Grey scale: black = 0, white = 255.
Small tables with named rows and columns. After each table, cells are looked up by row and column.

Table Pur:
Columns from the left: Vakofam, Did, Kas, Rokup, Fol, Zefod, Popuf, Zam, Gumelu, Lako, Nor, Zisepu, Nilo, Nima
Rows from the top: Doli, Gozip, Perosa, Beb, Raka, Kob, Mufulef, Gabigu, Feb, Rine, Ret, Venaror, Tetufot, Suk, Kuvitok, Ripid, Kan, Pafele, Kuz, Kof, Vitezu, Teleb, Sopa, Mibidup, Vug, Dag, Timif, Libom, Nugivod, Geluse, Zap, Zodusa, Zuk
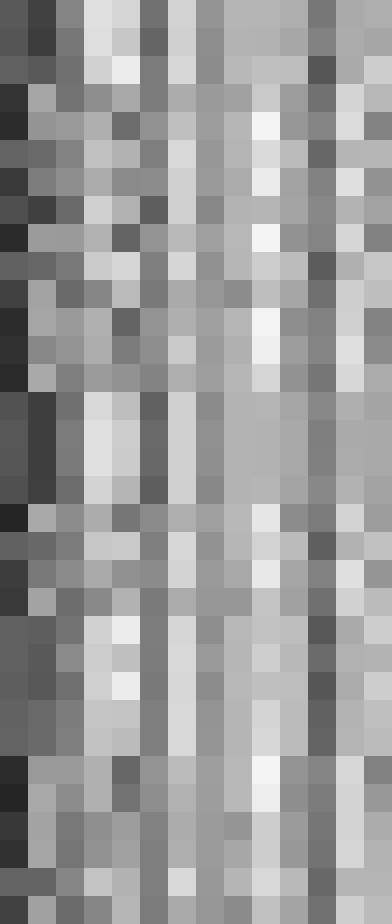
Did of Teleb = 163
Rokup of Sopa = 209
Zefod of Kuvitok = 97
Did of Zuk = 161
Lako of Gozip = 178
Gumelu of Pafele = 179
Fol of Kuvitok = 189
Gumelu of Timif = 181
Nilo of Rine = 176
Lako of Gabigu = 181
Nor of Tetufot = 157
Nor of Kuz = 140
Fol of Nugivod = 114
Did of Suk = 169

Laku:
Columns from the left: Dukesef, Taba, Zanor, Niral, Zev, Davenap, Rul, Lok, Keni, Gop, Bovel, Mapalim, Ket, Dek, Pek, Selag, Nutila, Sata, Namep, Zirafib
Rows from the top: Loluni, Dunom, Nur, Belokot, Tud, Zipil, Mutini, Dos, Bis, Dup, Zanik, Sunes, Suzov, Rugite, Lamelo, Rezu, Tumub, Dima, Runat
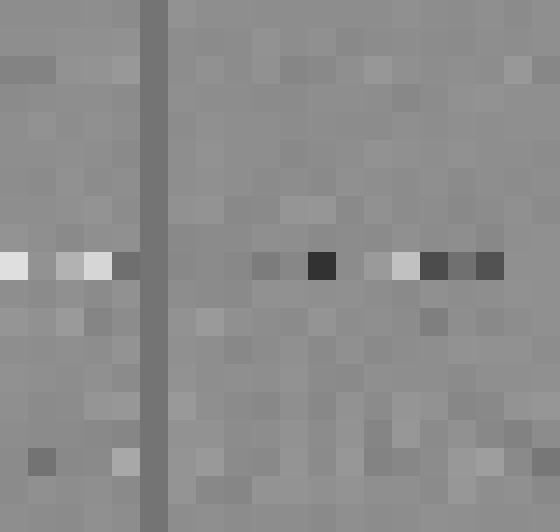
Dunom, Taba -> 142
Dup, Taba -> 146
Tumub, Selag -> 140
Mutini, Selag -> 143
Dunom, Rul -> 141
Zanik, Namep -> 145
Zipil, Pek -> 144
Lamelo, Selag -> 146
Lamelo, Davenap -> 116
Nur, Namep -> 152
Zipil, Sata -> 142
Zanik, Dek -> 141
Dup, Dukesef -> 223
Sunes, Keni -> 144

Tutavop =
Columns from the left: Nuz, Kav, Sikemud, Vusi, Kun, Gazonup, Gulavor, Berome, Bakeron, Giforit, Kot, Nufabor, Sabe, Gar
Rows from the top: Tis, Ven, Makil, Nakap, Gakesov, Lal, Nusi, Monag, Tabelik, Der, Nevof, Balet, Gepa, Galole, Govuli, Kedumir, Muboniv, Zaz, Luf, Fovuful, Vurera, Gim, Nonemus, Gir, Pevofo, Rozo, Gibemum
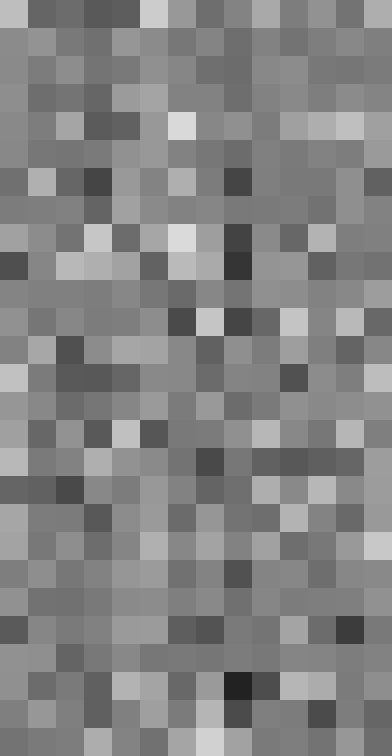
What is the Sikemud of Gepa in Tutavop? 80
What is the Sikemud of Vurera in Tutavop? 119
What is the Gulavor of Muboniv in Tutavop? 115
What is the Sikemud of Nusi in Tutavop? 102
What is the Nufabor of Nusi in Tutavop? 121
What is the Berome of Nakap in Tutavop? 130
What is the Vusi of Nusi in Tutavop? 69
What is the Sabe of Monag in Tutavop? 143
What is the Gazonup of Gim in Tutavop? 140
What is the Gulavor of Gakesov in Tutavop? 217
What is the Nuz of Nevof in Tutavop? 132
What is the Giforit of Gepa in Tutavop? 124
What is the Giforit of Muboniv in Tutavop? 97
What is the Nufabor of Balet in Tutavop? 133
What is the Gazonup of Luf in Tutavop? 154
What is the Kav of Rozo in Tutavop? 151
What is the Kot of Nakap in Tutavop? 137
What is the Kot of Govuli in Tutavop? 144
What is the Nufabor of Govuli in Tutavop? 137
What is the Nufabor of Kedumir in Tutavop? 119

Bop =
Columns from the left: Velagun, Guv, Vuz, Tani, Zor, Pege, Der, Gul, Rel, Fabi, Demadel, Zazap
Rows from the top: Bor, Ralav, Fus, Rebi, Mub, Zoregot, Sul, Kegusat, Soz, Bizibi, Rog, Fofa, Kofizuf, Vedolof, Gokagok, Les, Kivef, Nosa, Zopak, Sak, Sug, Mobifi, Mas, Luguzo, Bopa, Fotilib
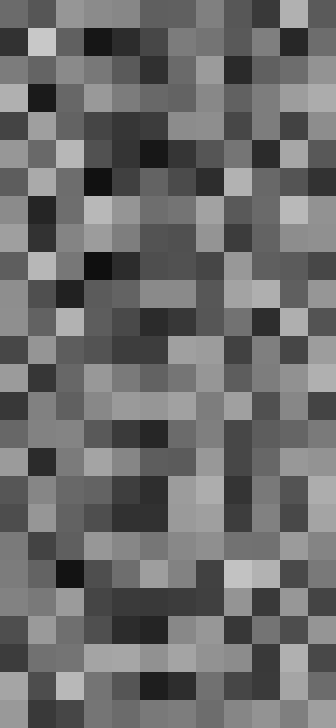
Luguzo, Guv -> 113
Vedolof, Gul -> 150
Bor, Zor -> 135
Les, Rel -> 71
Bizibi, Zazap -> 71
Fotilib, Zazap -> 159
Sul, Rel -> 178
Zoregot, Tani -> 81
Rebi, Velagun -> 176
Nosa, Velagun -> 86
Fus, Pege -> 48
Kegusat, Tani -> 184
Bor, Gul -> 128
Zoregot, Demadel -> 167
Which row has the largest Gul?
Nosa

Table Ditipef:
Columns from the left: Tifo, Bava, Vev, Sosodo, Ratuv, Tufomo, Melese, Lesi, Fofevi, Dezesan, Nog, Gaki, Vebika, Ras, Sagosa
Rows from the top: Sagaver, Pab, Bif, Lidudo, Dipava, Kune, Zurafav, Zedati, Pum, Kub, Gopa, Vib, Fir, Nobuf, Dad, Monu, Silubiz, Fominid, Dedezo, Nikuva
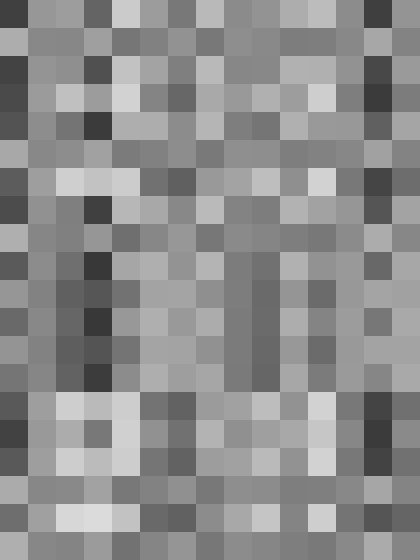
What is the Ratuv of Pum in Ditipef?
111
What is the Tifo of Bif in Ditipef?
67
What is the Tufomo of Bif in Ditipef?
163
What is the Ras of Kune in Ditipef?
161
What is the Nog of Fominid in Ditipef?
126
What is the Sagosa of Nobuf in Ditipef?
169
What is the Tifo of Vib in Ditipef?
105
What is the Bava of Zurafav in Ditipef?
158
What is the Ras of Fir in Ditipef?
163
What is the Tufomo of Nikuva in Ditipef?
133
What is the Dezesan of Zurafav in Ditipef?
190
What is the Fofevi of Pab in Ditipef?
142
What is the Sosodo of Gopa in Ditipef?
86
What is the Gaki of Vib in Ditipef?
132

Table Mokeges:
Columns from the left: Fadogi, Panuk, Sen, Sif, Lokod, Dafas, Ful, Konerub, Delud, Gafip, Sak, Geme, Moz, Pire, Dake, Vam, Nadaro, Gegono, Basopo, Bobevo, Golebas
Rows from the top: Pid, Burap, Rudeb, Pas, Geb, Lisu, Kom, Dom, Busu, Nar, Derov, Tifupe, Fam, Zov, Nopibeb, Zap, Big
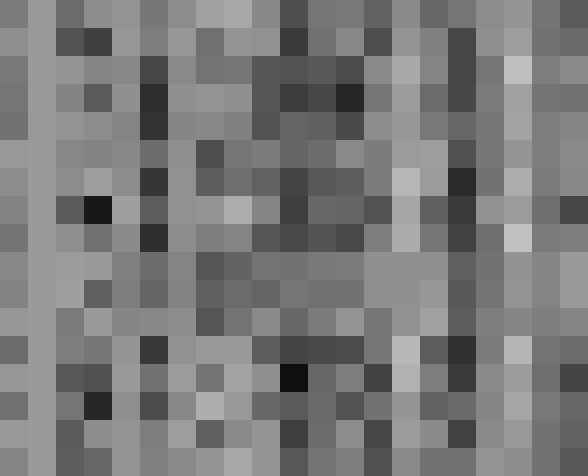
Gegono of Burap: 143
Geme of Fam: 73
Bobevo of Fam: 115
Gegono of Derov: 116
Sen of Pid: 107
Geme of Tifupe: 124
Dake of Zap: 155
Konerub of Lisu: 77
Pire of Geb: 140
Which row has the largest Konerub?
Nopibeb

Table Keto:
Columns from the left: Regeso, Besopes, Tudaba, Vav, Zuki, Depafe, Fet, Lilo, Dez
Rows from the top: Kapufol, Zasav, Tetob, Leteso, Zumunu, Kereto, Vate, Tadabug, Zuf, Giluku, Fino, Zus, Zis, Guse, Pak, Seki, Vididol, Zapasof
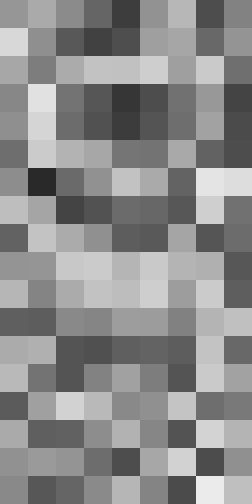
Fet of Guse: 84
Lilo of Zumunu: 162
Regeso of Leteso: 135
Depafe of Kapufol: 146
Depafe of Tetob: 206
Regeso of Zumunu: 143
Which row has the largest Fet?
Vididol

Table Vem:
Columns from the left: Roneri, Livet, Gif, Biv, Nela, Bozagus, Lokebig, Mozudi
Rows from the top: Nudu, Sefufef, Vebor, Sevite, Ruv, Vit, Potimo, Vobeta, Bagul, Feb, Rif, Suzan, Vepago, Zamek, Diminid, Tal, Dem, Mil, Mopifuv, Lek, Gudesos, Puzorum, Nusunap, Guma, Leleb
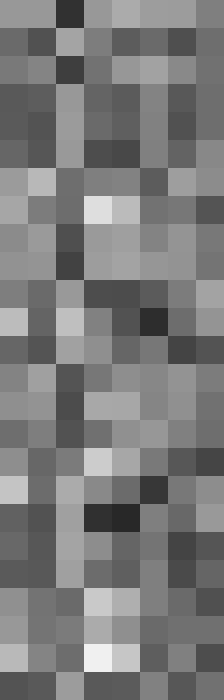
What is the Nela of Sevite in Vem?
91
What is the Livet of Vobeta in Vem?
124
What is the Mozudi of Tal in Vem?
110
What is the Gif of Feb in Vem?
66
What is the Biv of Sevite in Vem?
100
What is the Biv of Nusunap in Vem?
171
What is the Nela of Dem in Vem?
167
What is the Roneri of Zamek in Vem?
131
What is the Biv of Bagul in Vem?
154
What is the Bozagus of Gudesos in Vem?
127
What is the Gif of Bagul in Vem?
79
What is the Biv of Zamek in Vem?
119
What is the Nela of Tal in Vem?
144
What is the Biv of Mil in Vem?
137

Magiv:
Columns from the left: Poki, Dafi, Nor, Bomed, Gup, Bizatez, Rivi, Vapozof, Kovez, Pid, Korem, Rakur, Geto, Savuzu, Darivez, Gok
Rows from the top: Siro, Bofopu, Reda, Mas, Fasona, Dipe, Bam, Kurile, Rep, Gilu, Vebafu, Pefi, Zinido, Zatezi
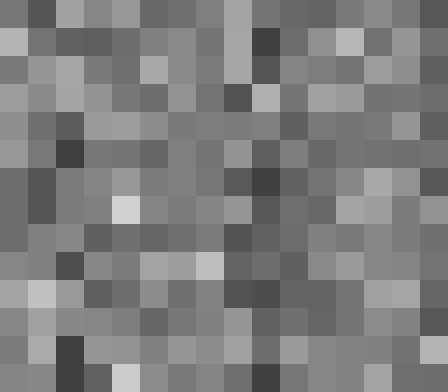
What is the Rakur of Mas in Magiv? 161
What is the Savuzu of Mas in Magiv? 114
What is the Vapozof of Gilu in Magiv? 189
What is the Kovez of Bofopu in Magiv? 165
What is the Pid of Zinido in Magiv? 110
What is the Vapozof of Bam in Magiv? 118
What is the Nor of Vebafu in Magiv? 153
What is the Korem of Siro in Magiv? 104
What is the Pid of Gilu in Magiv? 109
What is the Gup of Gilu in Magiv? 123
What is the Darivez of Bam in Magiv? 146
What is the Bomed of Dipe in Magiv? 119
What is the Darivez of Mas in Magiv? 117
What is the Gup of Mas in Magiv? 119
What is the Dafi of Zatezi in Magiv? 135
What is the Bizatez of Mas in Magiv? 110
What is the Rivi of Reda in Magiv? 138
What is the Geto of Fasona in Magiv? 117

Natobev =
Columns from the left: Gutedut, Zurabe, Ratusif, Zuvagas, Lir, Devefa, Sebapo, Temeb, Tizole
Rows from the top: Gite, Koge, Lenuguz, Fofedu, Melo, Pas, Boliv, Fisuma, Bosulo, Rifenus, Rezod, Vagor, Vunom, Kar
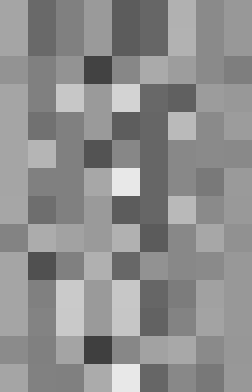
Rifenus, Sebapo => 136
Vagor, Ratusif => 201
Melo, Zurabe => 113
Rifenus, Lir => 103
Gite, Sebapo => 177
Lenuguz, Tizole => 126
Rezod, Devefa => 102
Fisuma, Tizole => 153
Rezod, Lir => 199
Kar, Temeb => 120
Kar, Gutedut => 165
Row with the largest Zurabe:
Pas

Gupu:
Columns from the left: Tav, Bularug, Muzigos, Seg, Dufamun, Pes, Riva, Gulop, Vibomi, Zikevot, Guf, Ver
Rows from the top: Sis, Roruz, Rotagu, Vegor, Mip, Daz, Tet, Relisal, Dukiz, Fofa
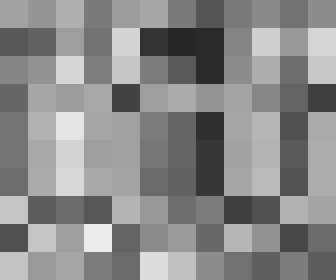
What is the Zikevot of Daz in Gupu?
180
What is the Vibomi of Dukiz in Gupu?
183
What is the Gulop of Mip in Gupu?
47
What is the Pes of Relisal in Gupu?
152
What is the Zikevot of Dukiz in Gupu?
146
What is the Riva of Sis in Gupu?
122
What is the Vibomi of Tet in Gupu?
165
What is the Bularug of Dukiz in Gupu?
196
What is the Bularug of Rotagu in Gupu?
147
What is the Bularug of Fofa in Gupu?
153
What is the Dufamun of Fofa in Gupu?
107
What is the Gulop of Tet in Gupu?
55
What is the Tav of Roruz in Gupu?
87
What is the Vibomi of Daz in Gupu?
162
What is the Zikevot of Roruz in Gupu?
207
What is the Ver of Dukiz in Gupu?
107
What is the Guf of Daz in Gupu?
91
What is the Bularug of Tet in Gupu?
171
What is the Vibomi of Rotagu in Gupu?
139
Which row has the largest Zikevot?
Roruz

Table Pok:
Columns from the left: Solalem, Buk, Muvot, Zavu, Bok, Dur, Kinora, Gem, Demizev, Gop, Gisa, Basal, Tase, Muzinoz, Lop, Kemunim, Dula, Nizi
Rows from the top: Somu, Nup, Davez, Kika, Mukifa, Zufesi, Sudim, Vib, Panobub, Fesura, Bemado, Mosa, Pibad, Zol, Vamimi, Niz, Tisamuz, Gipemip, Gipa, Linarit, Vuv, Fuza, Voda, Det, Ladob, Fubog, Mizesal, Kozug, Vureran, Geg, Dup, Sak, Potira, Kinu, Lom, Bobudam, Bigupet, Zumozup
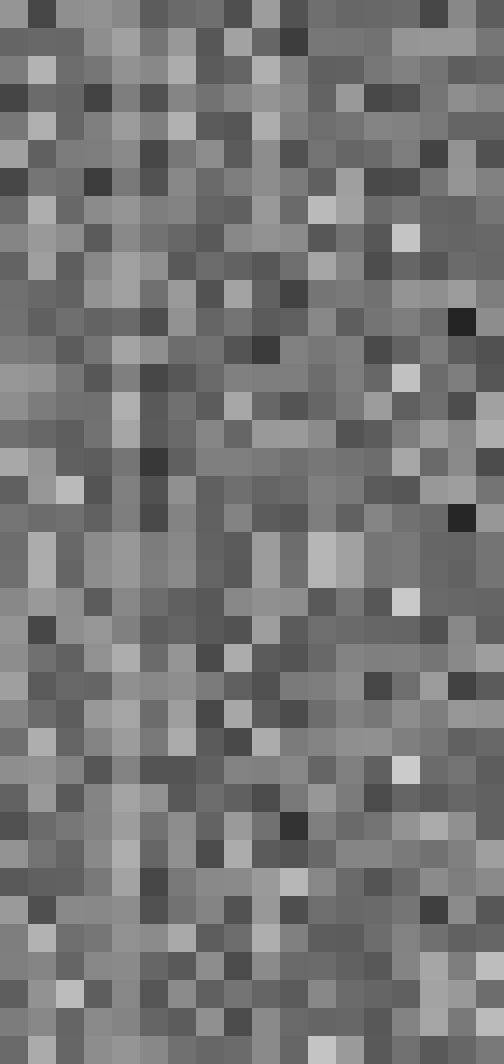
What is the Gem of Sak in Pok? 137
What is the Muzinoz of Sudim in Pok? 73
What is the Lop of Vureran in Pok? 101
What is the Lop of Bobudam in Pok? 96
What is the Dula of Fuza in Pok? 103
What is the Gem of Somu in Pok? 111
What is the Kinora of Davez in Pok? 172
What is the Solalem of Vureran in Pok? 98
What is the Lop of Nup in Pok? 149
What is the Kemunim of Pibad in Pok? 124
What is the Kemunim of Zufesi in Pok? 67
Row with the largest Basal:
Zumozup

